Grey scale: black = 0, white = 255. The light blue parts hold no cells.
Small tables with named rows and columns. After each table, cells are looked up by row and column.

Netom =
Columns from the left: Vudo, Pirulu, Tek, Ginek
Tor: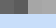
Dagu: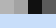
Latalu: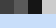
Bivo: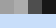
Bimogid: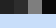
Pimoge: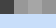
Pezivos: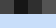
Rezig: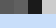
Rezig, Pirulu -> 96
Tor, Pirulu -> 92
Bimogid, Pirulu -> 45
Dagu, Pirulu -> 163
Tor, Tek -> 166
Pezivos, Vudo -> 67
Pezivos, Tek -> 47
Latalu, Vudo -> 63

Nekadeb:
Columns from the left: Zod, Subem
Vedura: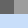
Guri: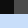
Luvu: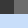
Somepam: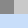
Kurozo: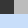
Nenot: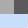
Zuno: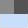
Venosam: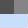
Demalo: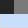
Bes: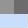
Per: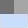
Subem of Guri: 75
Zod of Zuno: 138
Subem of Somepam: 201
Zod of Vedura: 100
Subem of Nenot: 90
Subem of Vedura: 157
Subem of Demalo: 122
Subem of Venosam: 133
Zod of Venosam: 81

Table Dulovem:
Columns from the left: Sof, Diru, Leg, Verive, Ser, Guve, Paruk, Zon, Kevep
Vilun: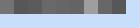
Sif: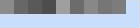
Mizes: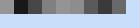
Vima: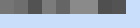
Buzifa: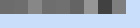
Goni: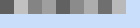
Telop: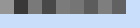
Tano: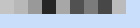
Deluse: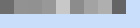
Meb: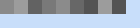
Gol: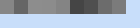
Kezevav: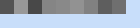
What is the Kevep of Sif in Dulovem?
124
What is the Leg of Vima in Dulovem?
82
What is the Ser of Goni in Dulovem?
97
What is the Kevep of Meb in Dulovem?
83
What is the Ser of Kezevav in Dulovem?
137
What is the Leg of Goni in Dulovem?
132
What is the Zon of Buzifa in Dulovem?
65
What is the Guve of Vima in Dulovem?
138
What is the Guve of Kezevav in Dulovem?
146
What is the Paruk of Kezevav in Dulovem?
129
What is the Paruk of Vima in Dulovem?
138

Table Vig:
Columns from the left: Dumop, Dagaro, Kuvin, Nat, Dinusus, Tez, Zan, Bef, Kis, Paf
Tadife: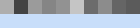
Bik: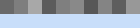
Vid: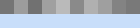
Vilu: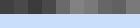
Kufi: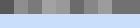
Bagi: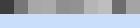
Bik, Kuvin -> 168
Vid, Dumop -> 117
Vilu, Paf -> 121
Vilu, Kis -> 97
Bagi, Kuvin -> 168
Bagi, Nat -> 170
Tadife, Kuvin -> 155
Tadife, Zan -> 108
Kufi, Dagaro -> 142
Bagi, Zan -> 181
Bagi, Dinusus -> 143
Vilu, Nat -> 73

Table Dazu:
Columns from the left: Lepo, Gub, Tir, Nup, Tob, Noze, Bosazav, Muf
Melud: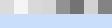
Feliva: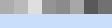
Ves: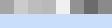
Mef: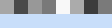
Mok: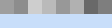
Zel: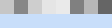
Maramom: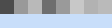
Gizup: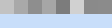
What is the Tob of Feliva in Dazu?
139
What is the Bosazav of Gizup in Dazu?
138
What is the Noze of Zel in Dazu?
128
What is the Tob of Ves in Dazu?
240
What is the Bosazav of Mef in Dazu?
60
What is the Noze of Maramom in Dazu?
200
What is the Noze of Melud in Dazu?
115
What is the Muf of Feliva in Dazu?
113
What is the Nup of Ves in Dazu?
185
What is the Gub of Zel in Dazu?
135
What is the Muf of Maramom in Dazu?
186
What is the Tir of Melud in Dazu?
217
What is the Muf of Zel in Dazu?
101
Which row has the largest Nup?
Zel

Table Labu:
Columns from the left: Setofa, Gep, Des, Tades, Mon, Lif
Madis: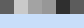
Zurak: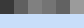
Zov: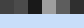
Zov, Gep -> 75
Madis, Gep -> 201
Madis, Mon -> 47
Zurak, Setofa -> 57
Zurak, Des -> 128
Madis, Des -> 163
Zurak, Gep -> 96
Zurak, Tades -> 116
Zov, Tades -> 158
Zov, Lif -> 47
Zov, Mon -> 93
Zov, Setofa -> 65
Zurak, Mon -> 98
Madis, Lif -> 92
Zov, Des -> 25

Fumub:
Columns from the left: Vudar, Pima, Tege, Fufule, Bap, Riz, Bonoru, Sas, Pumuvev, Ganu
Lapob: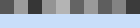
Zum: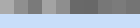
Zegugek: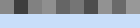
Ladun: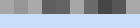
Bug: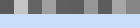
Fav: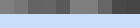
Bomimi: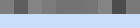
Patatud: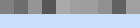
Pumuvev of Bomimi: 76
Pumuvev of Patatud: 97
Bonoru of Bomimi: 117
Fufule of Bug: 160
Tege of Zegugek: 129
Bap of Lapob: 180
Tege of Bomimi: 132
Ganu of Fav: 69
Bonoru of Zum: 104
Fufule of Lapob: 148
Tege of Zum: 122
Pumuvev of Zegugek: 106
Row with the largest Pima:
Bug

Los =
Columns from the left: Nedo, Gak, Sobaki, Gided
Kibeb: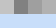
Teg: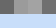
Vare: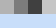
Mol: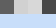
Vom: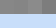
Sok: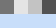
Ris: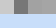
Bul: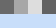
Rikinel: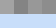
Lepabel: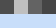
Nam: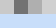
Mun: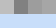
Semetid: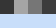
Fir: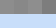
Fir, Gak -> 136
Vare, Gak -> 124
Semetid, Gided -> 60
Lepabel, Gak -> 191
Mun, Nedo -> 190
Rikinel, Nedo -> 163
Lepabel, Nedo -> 77
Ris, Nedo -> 202
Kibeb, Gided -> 177
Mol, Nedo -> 95
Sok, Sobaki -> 195
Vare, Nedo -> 179
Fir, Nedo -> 141
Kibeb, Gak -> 129

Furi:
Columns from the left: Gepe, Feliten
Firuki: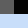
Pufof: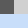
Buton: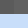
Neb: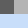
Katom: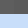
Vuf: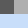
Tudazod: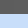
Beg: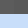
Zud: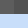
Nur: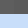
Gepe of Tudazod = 93
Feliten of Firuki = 4
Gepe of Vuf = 90
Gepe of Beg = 92
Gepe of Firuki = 94
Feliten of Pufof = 208
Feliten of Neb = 180
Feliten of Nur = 91
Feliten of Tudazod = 94
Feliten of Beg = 89
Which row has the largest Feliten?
Pufof

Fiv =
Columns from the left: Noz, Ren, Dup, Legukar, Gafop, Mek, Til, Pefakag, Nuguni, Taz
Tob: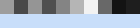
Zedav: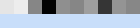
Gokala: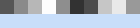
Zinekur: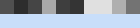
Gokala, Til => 76
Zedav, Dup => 134
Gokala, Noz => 86
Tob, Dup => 149
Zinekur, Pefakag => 224
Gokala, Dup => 183
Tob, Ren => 73
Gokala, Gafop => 142
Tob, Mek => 181
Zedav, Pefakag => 53
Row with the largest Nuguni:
Gokala

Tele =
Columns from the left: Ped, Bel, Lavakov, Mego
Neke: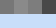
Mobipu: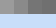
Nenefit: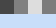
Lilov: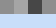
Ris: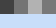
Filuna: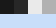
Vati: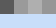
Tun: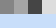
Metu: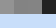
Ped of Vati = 90
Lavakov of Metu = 132
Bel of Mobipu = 138
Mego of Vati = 150
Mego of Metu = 34
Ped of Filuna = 24
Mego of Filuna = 177
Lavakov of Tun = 69

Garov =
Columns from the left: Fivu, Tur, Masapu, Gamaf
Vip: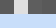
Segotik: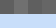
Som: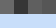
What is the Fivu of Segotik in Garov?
95
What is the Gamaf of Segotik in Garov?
102
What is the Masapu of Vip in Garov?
94
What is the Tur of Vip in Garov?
223
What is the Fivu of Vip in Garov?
90
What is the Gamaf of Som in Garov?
86
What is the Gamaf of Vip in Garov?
89
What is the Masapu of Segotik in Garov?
95
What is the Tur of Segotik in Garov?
112
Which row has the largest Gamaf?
Segotik

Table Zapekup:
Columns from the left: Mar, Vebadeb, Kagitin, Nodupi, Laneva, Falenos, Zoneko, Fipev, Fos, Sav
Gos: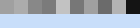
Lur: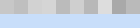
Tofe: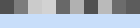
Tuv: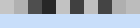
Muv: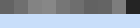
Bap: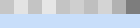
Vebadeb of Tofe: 124
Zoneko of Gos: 160
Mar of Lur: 199
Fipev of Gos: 107
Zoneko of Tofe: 80
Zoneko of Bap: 191
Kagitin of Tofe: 203
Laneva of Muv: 118
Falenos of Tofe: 177
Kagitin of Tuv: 78
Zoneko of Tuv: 191
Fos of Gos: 179
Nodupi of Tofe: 210
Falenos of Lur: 207
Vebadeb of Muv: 111

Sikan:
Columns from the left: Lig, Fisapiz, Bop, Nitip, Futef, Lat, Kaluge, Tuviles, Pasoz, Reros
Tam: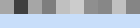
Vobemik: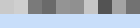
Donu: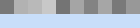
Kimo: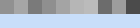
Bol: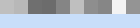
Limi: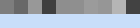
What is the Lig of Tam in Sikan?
166
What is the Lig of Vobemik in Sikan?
201
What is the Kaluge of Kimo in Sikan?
187
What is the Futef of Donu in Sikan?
116
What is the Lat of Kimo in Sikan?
182
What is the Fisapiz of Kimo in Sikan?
166
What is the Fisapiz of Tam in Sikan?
63
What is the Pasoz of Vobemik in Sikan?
163
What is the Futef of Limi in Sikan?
142
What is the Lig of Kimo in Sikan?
145
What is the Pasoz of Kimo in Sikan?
157
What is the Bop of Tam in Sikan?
166
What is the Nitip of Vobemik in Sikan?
106
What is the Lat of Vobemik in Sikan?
144
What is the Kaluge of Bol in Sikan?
142
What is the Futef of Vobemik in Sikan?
148
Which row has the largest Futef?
Tam

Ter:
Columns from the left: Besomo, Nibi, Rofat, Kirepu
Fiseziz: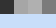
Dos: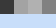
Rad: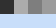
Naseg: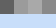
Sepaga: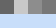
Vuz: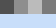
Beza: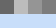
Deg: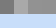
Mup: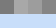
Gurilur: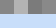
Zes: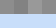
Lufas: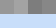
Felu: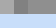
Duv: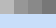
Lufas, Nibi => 163
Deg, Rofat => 146
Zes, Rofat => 153
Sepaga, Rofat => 141
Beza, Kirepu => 124
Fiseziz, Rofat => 176
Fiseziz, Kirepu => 123
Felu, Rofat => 143
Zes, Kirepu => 139
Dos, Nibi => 163

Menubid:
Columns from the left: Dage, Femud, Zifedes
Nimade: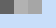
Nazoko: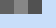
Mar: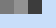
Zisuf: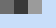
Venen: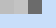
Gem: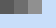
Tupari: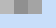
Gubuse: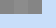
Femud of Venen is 195
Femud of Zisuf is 57
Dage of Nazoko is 96
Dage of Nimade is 98
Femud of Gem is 110
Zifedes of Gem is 144
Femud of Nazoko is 134
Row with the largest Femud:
Venen

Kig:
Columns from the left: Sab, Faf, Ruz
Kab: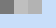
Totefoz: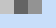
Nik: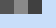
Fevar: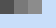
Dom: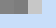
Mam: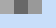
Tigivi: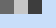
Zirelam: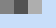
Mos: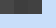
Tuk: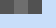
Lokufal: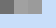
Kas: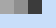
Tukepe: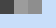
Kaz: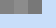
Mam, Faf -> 104
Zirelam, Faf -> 82
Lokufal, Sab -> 111
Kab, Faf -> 191
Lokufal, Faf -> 161
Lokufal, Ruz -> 155
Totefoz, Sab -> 196
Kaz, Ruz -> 120
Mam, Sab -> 169
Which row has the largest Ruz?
Dom

